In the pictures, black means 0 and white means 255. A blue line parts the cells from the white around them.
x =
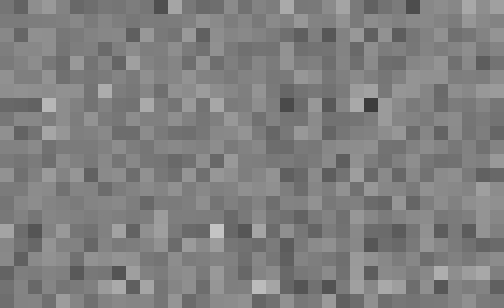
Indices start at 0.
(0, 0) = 117
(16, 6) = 114
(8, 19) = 130
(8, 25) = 116
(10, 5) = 123
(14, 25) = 128
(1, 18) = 121
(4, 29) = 134
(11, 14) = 143
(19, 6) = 120
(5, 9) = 122
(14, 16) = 128
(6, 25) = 156
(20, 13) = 143
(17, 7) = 132
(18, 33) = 121
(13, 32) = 136
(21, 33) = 144
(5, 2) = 127
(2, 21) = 95
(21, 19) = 113
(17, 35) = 106
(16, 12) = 122
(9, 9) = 109
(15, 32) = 123
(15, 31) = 120
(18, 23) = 120
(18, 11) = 116
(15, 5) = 129
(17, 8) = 122
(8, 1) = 136
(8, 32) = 140
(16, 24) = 114
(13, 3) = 138
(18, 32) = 129
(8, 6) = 147
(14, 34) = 148
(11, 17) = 127
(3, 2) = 136
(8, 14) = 118

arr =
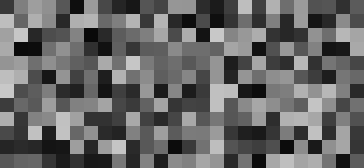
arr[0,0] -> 56
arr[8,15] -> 119
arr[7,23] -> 143
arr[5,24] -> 118
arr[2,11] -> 167
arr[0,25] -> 91
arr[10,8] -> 197
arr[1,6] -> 180
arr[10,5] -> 158
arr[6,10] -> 152
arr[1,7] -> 105
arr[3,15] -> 99
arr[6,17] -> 23
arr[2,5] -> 131
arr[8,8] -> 64
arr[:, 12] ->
[150, 40, 75, 138, 110, 106, 134, 53, 70, 91, 12, 139]
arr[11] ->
[87, 100, 103, 53, 27, 50, 24, 25, 120, 38, 130, 30, 139, 129, 166, 149, 41, 115, 11, 167, 191, 164, 174, 115, 17, 92]
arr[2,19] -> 51
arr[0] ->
[56, 127, 158, 144, 87, 14, 154, 72, 37, 23, 85, 68, 150, 149, 44, 27, 62, 190, 64, 177, 110, 155, 82, 85, 48, 91]
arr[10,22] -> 25
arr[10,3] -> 20
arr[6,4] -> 43
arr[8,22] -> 167
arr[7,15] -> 192
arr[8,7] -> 50
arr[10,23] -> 144
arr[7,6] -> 132
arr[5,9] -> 113
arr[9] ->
[73, 52, 193, 30, 194, 103, 145, 42, 35, 129, 89, 158, 91, 123, 122, 155, 55, 31, 25, 53, 124, 44, 193, 46, 165, 56]
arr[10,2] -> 39
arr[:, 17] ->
[190, 110, 152, 155, 67, 149, 23, 138, 98, 31, 70, 115]
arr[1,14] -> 75
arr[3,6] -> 48
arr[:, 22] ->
[82, 21, 146, 130, 49, 61, 146, 196, 167, 193, 25, 174]
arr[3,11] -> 94
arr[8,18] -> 157
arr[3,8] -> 96
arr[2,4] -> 83
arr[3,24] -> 24

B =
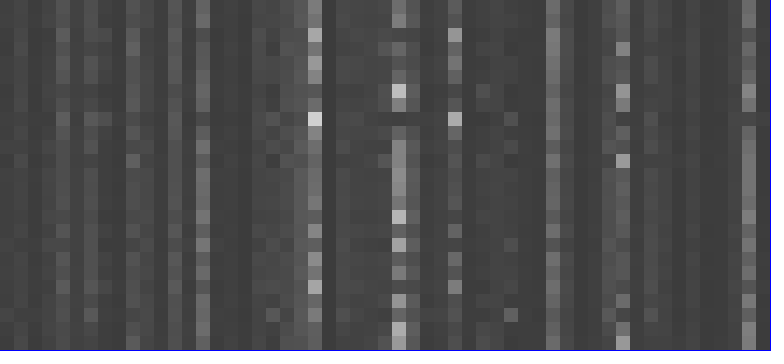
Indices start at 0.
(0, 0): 64
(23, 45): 63
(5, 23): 60
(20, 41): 60
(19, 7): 64
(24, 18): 70
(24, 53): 123
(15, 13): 66
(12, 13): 64
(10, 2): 62
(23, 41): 60
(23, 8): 60
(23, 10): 72
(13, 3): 69
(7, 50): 60
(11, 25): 67
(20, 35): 67
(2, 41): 60
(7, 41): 61
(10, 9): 73
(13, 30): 63
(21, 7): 63
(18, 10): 70
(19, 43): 81
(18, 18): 73
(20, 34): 61
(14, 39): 101
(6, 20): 78
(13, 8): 60
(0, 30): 63
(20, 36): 71
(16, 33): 61
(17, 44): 76
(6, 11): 62
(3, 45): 64
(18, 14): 92
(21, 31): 66
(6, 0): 61
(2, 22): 167
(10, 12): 80

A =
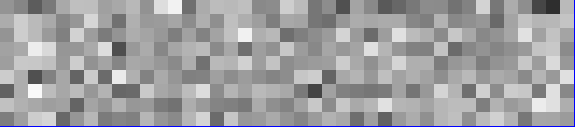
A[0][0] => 148
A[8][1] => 159
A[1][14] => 175
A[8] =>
[126, 159, 205, 213, 104, 150, 183, 123, 133, 128, 182, 150, 138, 182, 212, 107, 198, 151, 155, 170, 148, 133, 155, 178, 168, 110, 159, 98, 154, 172, 144, 182, 191, 144, 186, 209, 179, 119, 166, 165, 155]
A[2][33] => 168
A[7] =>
[193, 177, 168, 158, 162, 100, 164, 149, 178, 151, 153, 123, 114, 173, 154, 132, 128, 120, 171, 143, 131, 162, 200, 139, 199, 169, 182, 225, 181, 178, 164, 182, 188, 188, 126, 178, 154, 165, 236, 224, 174]
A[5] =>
[204, 174, 80, 129, 167, 100, 203, 107, 234, 176, 130, 170, 150, 128, 130, 160, 141, 156, 143, 132, 141, 198, 205, 100, 168, 180, 152, 191, 162, 175, 162, 142, 169, 185, 151, 171, 164, 138, 181, 153, 224]
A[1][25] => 172
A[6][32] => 180
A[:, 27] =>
[89, 171, 157, 181, 171, 191, 123, 225, 98]
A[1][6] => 214
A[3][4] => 150
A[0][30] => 140
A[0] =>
[148, 133, 92, 121, 169, 191, 190, 160, 168, 184, 146, 221, 242, 111, 171, 188, 185, 191, 137, 140, 206, 187, 118, 141, 80, 164, 137, 89, 103, 120, 140, 139, 114, 130, 211, 119, 172, 142, 70, 46, 186]
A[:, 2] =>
[92, 186, 186, 237, 199, 80, 249, 168, 205]
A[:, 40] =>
[186, 196, 164, 139, 152, 224, 136, 174, 155]
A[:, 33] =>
[130, 144, 168, 135, 160, 185, 111, 188, 144]
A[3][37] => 153
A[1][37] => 195
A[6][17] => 160
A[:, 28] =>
[103, 170, 224, 150, 213, 162, 162, 181, 154]
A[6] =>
[98, 174, 249, 188, 167, 187, 151, 179, 103, 106, 201, 167, 158, 188, 220, 140, 180, 160, 185, 178, 168, 122, 68, 161, 129, 123, 118, 123, 162, 117, 152, 212, 180, 111, 208, 140, 204, 199, 121, 224, 136]
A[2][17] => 241
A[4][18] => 158
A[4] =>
[158, 200, 199, 191, 152, 205, 146, 164, 133, 168, 164, 152, 138, 173, 113, 185, 180, 209, 158, 195, 141, 150, 155, 158, 204, 169, 144, 171, 213, 175, 176, 125, 151, 160, 126, 147, 153, 199, 156, 218, 152]
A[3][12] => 166
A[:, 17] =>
[191, 174, 241, 111, 209, 156, 160, 120, 151]

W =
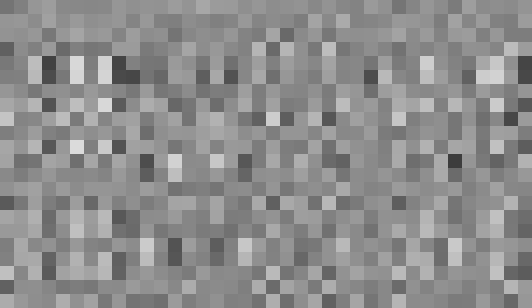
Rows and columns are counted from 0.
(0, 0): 116
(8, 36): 71
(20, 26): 125
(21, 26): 117
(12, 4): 136
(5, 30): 189
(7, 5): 190
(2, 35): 151
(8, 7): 133
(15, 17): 125
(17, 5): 152
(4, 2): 189
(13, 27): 135
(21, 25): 165
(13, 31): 144
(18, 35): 183
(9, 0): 126
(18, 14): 130
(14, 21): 159
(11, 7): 122
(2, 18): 124
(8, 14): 164
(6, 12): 125
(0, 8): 150
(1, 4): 142
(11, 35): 99
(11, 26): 138
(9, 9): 168
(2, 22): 150
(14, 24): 110
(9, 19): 126
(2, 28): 163
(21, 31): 134
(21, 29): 139
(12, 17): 101
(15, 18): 141
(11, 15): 199
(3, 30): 131
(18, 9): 127
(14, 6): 104
